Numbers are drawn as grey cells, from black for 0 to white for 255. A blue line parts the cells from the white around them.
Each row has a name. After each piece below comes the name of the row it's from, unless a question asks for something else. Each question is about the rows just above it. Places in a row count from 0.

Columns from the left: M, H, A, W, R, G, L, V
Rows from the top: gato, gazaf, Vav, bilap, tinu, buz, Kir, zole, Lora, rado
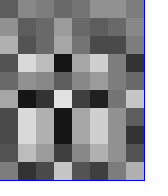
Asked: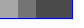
Vav
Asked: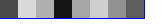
Kir

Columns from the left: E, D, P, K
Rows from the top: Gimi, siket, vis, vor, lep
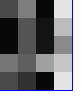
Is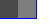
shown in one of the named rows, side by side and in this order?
yes
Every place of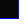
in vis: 0

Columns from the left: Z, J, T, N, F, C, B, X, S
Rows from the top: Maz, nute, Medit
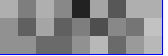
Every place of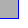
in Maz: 0 2 7 8
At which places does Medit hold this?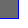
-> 2 3 6
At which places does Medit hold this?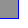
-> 0 1 4
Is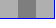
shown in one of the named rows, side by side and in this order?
yes
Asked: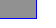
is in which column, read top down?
Z

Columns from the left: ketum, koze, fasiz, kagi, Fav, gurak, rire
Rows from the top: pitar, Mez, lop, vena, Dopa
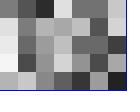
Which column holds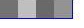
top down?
Fav
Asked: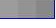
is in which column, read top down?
fasiz

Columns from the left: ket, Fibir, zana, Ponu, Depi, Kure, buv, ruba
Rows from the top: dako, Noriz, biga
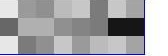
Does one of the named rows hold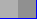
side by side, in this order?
yes
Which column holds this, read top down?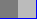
Kure
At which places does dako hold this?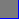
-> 5
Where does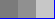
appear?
biga
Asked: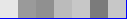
dako

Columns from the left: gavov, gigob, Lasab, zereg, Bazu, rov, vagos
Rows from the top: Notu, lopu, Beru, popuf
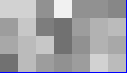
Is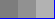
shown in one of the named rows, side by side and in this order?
no
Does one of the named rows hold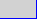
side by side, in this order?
yes
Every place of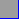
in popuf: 2 4
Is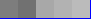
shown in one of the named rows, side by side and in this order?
no
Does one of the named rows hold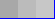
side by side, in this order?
yes
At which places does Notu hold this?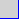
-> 0 1

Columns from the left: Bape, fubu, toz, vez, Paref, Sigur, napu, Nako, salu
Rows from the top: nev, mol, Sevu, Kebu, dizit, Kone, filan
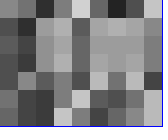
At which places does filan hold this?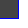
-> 1 5
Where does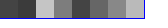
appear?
filan
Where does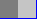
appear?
Kone

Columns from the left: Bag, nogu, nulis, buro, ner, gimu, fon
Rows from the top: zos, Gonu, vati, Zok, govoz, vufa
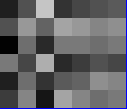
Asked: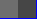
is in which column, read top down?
nogu
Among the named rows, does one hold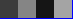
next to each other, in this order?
yes
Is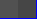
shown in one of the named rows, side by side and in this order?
yes

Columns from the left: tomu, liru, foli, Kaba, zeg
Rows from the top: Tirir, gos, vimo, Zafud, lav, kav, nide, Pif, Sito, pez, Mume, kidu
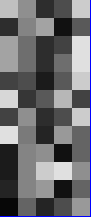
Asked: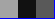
gos
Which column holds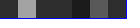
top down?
foli
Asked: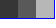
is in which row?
kav

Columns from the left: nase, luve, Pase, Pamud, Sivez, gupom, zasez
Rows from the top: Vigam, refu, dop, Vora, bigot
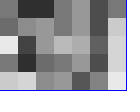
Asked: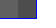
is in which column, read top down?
gupom
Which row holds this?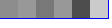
refu
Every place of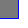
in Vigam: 0 3 6
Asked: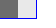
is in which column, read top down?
nase
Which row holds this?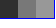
Vigam

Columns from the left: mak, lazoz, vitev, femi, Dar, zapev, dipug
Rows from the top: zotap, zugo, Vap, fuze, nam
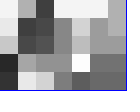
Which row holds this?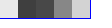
zugo
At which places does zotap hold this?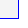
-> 0 3 4 5
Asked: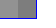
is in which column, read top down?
femi
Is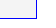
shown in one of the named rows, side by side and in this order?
yes

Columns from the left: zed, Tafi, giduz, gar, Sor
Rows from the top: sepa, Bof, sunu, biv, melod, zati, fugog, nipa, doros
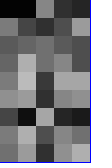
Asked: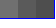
sunu
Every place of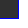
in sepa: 3
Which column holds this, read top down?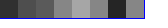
gar
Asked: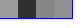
zati
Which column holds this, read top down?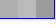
Tafi

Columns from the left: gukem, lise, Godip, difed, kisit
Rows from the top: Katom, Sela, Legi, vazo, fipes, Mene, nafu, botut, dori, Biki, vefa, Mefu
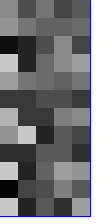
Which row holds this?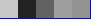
Biki
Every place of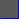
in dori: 2 3
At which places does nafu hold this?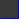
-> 1 2
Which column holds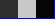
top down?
gukem
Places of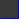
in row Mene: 0 1 4
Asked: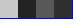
Mefu

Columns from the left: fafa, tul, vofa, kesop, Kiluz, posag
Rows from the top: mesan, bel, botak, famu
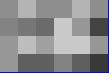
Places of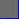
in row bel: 2
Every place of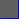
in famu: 1 2 4
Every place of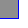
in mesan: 0 2 3 5
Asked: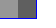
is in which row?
famu
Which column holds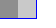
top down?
kesop
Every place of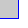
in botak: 3 4
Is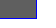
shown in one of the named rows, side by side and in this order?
yes

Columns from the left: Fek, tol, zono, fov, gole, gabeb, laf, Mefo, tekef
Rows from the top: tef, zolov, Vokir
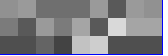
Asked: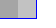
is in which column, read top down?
gole
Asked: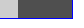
Vokir
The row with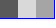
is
zolov
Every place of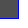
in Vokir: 0 1 6 7 8
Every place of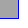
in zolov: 4 7 8
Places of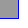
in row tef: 1 5 7

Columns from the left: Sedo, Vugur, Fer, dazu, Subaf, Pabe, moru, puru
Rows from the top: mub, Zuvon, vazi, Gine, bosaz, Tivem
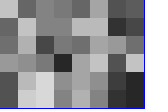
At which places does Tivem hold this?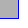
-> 4
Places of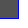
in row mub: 6
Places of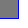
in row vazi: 3
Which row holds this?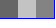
Zuvon

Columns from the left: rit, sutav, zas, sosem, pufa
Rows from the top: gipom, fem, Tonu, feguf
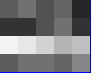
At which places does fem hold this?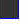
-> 0 1 4
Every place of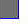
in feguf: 1 2

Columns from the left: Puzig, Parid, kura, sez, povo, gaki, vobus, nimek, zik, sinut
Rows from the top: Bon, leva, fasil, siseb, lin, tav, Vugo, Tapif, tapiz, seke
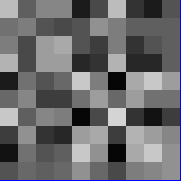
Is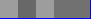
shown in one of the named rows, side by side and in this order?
yes
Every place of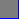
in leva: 1 6
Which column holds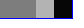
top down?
vobus
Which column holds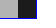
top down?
Puzig
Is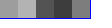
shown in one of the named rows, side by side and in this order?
no
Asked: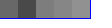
seke
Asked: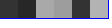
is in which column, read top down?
nimek

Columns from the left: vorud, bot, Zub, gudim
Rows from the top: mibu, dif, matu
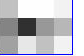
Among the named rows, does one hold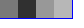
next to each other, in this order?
no
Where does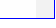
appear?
mibu
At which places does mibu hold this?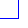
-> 1 2

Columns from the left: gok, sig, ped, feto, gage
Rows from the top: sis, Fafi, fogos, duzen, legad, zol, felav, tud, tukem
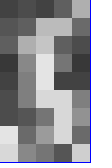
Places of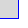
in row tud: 3
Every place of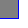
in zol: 1 4
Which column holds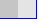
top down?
ped
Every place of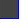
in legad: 0 3 4
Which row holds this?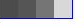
felav

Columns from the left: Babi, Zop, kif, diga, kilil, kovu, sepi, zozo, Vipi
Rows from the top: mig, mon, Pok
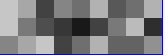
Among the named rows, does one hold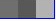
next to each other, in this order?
no
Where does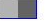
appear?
Pok
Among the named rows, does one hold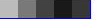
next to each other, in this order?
no
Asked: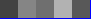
mig
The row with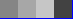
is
Pok
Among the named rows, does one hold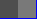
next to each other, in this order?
no
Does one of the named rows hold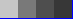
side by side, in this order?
yes

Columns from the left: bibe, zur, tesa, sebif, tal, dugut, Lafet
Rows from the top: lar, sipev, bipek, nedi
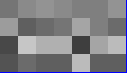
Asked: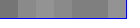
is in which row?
lar
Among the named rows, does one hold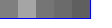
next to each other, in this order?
no
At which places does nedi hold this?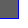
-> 2 3 5 6
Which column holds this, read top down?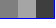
tal

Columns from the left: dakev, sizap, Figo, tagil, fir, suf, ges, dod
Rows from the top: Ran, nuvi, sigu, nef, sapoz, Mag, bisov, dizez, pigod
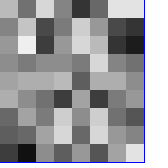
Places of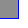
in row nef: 0 2 3
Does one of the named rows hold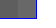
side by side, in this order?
yes
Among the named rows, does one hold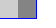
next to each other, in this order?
no

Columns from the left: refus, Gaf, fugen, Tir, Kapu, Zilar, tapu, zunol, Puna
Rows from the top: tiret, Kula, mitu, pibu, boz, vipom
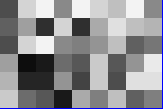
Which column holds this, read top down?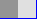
zunol
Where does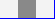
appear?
tiret
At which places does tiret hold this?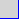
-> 1 5
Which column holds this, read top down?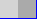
Zilar
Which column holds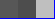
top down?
tapu
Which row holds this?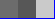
pibu
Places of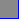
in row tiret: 3 8

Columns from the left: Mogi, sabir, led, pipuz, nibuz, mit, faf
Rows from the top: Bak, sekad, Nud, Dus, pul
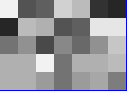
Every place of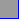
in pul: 2 4
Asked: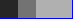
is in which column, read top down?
Mogi
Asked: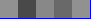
Nud
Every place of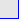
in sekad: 5 6
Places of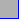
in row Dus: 0 1 4 5

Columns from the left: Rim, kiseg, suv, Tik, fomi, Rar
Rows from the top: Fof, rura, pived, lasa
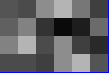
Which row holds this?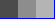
Fof
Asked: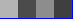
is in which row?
pived
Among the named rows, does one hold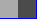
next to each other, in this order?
no
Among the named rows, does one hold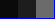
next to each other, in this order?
yes

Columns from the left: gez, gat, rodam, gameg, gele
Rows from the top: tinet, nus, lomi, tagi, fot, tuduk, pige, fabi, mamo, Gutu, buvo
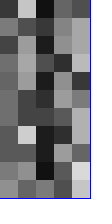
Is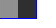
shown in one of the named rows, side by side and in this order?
no
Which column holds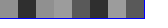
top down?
gameg
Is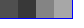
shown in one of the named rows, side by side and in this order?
yes
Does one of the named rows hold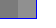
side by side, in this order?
yes
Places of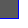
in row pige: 3
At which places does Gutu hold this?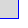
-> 4
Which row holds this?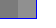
Gutu

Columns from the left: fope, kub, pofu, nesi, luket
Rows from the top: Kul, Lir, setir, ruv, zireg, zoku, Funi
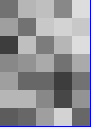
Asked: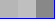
Kul
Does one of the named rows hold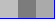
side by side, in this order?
no
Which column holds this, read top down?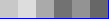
luket
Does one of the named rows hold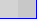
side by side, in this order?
yes
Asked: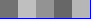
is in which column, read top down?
kub

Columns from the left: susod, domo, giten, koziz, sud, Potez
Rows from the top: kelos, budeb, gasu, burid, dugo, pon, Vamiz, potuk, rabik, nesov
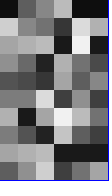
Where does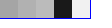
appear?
gasu
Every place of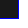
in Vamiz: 1
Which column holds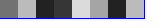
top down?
giten
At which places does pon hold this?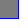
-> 0 1
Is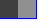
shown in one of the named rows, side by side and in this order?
yes
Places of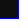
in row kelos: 0 4 5

